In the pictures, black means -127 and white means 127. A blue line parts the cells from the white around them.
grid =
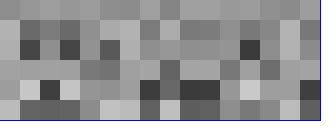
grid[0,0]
13
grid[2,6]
47
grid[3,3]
31
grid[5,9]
-34
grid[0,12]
28
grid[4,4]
21
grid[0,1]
22
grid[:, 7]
[31, -4, 15, 36, -66, -31]
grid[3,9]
36
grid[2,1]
-57
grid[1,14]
51
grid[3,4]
-6
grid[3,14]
32
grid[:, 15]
[29, -7, 11, 35, -64, -32]
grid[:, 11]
[25, 16, 20, -7, 23, 13]
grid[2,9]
15
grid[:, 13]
[16, 7, 14, -17, 30, 9]
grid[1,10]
-3
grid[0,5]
14
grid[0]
[13, 22, 30, 23, 28, 14, 12, 31, 4, 32, 32, 25, 28, 16, 11, 29]
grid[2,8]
23
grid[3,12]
32
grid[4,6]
30
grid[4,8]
-23
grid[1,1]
-21
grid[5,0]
59
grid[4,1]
70
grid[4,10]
-66
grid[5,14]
60
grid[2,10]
16

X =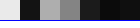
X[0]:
106
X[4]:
-100
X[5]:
-116

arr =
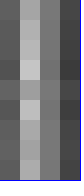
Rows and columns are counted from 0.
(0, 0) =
-32
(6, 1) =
41
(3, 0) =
-45
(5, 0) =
-41
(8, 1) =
44
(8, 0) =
-35
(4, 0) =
-28
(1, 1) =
49
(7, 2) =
-7
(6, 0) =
-33
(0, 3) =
-57

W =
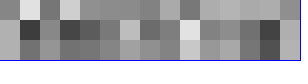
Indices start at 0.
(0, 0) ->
6
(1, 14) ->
47
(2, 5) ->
5
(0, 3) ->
79
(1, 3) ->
-57
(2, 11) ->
40
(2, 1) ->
-13
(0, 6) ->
11
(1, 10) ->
2
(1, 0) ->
49
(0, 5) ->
12
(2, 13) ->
-46
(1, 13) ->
-60
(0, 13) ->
45

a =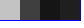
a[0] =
67
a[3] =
-96
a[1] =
-64

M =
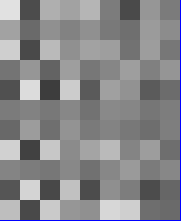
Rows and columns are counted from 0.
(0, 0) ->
97
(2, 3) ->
16
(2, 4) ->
34
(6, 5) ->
3
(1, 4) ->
16
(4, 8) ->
-19
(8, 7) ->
-4
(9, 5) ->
15
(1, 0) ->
34
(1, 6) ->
-16
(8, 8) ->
7
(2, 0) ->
79
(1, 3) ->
2
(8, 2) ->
-8
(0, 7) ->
22
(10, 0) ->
62
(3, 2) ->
-28
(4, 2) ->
-66
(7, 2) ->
71
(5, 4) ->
-13
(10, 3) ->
22
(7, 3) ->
11
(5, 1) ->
2
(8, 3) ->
8
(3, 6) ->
30

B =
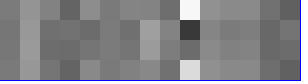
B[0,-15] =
-4
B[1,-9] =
-15
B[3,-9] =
1
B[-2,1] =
26
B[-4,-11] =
13
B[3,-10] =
-5
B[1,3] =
-13
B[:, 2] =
[2, -15, -18, -10]
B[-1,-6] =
91
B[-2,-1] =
-19
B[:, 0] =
[-4, -9, -8, -5]
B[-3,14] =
-11
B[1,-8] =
31
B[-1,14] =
-30
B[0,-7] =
-17
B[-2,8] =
-2
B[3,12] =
9

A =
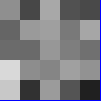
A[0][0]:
15
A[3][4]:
18
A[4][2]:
27
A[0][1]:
-56
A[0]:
[15, -56, 40, -46, -54]
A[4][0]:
72
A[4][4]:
-95

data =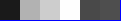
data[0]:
-101
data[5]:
-49
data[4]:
-54
